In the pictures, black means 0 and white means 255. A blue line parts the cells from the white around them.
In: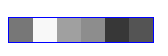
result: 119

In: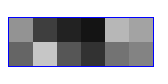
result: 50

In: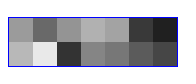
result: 57

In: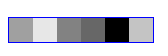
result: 130

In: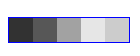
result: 162

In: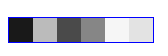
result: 134

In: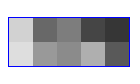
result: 89

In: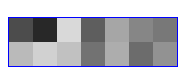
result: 94
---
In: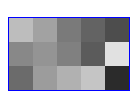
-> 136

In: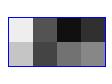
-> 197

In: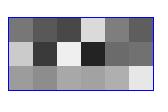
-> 203

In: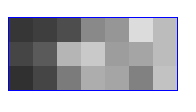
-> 69

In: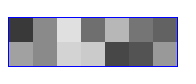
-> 161

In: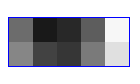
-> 134

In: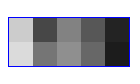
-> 219
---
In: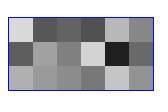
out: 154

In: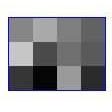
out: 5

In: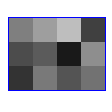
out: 121

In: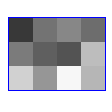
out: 150

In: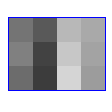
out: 60

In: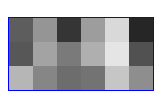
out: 134
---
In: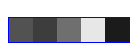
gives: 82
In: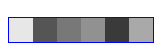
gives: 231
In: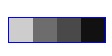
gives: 205
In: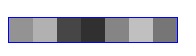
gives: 147
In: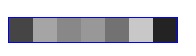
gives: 69
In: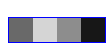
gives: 105
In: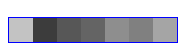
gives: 195
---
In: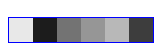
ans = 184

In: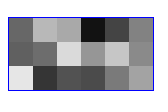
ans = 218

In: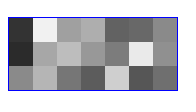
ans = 234

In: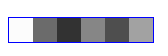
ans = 162

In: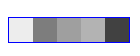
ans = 179

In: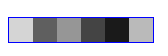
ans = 186

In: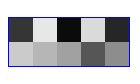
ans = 218

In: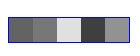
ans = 146

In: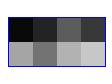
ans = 178
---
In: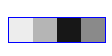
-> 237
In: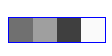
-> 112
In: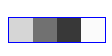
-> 214
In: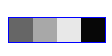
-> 102
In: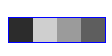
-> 44
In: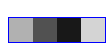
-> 177
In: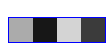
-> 171
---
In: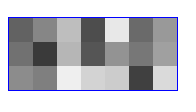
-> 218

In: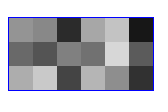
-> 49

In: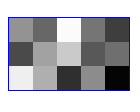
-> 4

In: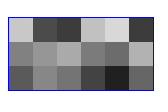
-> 102

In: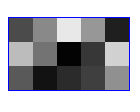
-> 144

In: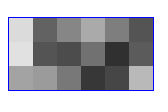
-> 185

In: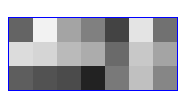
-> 134

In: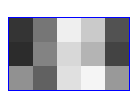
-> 153

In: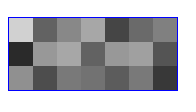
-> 56
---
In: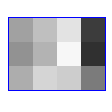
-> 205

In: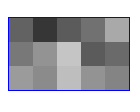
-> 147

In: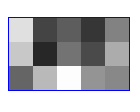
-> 148

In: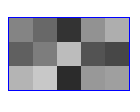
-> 152

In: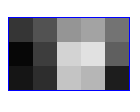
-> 182

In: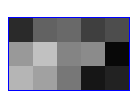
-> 22
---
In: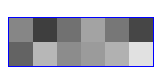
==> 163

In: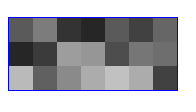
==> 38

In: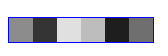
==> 189

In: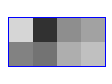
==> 162

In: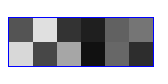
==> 31

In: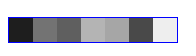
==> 180
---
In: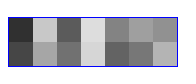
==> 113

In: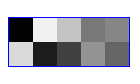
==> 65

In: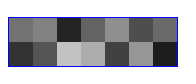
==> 194

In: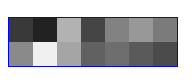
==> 165

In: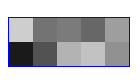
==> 179

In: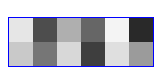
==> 216
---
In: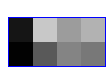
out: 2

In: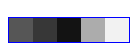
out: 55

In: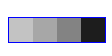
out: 195

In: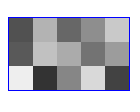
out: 51

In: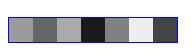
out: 26

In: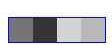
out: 117

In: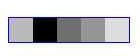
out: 0

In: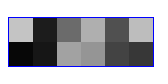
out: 162

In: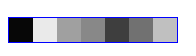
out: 136
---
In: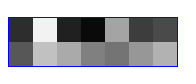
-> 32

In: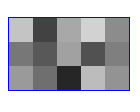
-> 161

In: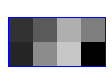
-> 175

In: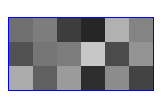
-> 125

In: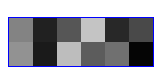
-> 86

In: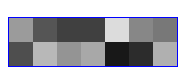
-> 64

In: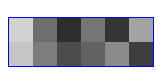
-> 45

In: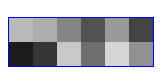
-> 133

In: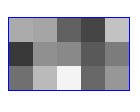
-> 137
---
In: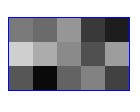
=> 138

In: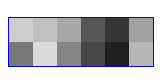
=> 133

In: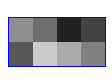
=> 170

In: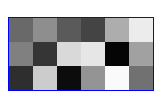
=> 217

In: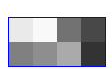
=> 170

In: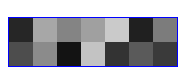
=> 19

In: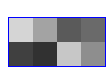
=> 199
